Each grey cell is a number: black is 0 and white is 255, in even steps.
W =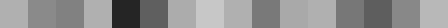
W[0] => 176
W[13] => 94
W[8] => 176
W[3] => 176
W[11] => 176

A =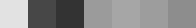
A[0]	226
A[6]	141

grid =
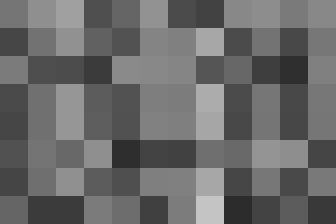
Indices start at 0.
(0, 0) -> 117
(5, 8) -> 105
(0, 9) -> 141
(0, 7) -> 66
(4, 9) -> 117
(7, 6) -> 124
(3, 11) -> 119
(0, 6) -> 75
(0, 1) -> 143
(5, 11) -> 69
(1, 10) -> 72
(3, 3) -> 92
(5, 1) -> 116
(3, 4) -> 82
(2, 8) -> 103
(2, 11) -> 128
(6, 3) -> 92
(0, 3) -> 79
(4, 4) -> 81
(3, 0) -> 74
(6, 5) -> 127
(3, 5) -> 126
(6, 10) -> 73
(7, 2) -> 59
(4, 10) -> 71
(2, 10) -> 47
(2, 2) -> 76
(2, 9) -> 62
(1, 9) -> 115
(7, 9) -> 67
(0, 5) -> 146

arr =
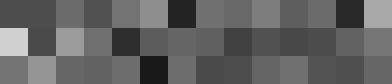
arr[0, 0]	77
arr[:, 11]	[108, 76, 83]
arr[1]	[208, 74, 155, 111, 46, 92, 101, 96, 65, 81, 72, 76, 98, 118]
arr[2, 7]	75
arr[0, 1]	77
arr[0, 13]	168
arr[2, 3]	98
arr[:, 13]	[168, 118, 102]
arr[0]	[77, 77, 108, 81, 114, 142, 35, 112, 104, 125, 94, 108, 41, 168]

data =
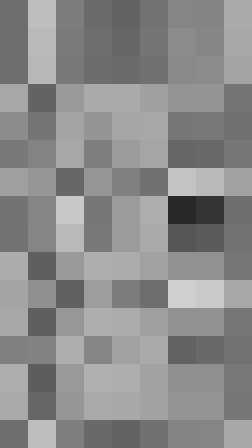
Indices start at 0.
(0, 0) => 110
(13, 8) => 120
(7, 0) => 115
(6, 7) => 186
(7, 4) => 155
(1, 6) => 139
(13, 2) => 153
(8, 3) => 120
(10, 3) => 157
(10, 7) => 201
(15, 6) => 132
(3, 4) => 170
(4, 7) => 120
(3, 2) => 153
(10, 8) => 167
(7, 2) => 200
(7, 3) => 119
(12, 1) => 130
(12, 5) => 169
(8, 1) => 133
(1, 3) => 110
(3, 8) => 117
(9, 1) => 95
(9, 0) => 172
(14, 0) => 169
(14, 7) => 148
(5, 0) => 121
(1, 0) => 110
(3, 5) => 160
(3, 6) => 148
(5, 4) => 155
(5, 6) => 103
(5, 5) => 165
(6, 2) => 103
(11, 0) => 168

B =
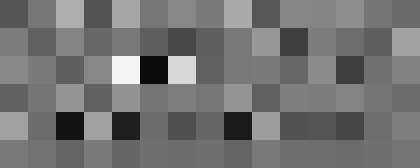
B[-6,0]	85
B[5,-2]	112
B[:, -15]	[85, 125, 136, 97, 161, 121]
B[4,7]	102
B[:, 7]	[122, 95, 96, 118, 102, 112]
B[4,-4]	85
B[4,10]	82
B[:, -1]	[106, 161, 129, 108, 127, 116]
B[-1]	[121, 114, 100, 122, 102, 112, 108, 112, 100, 121, 110, 109, 108, 112, 116]
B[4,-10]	108
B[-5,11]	125
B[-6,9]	86
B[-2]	[161, 108, 20, 162, 30, 108, 80, 102, 26, 158, 82, 85, 70, 109, 127]
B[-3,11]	125
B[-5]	[125, 96, 131, 104, 120, 94, 72, 95, 120, 150, 62, 125, 110, 95, 161]
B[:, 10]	[134, 62, 103, 127, 82, 110]
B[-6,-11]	166
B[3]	[97, 117, 149, 97, 146, 116, 126, 118, 148, 97, 127, 125, 131, 117, 108]

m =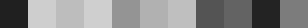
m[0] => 32
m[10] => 124
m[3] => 207
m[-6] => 177

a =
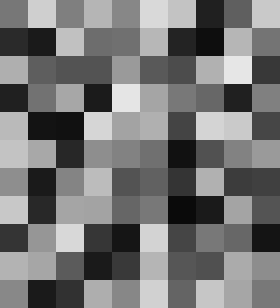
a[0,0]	119
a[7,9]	84
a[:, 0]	[119, 42, 175, 32, 186, 195, 142, 200, 52, 179, 136]
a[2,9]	56
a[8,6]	69
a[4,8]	202
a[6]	[142, 26, 132, 188, 83, 97, 52, 177, 60, 64]
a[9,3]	26
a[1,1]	26
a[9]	[179, 166, 91, 26, 57, 181, 86, 80, 171, 141]
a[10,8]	166
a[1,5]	183
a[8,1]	150
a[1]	[42, 26, 193, 109, 112, 183, 35, 14, 182, 116]
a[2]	[175, 94, 83, 83, 154, 89, 76, 177, 230, 56]
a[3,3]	27
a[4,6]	68
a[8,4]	21
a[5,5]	112
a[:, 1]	[207, 26, 94, 114, 19, 168, 26, 40, 150, 166, 26]
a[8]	[52, 150, 216, 54, 21, 211, 69, 120, 103, 20]
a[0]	[119, 207, 127, 181, 135, 217, 195, 32, 95, 201]
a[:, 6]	[195, 35, 76, 120, 68, 17, 52, 10, 69, 86, 100]
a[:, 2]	[127, 193, 83, 167, 17, 39, 132, 165, 216, 91, 49]
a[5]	[195, 168, 39, 142, 130, 112, 17, 81, 130, 154]

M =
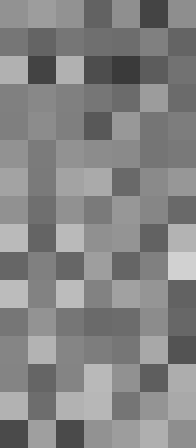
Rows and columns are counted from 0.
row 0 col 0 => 146
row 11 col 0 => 118
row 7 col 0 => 145
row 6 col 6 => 151
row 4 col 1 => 140
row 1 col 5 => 128
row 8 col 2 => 186
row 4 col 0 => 127
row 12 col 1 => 179
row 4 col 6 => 125
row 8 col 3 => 144
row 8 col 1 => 100
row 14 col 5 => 148
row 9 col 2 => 102
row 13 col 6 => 173
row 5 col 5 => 117
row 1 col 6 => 100
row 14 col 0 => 178
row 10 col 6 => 98
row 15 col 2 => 74
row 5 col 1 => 123
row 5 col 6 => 121
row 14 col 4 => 117
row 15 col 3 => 146
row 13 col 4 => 145
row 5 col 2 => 146
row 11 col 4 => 108
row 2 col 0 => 177
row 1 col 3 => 111
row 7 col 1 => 111
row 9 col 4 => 101
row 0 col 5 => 68
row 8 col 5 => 98
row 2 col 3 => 77

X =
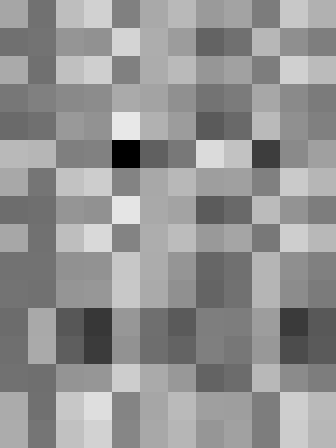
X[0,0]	166
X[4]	[106, 112, 153, 146, 232, 177, 156, 90, 105, 186, 144, 128]
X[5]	[185, 182, 127, 129, 0, 96, 120, 219, 194, 61, 138, 160]
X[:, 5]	[169, 173, 172, 163, 177, 96, 168, 169, 173, 172, 170, 111, 110, 170, 166, 168]
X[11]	[108, 169, 87, 55, 151, 111, 90, 126, 125, 157, 58, 88]
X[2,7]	150
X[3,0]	119
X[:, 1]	[113, 115, 112, 128, 112, 182, 117, 111, 113, 114, 113, 169, 170, 111, 112, 117]
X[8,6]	188
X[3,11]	123
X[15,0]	172
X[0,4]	128
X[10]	[115, 113, 149, 151, 200, 170, 144, 100, 113, 181, 140, 123]
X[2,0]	170
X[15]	[172, 117, 193, 210, 134, 168, 182, 150, 161, 125, 204, 183]
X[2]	[170, 112, 192, 207, 128, 172, 186, 150, 161, 125, 208, 187]
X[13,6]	152
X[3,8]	123
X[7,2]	149
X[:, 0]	[166, 112, 170, 119, 106, 185, 168, 109, 167, 114, 115, 108, 111, 113, 171, 172]
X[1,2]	149
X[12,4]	146
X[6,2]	194
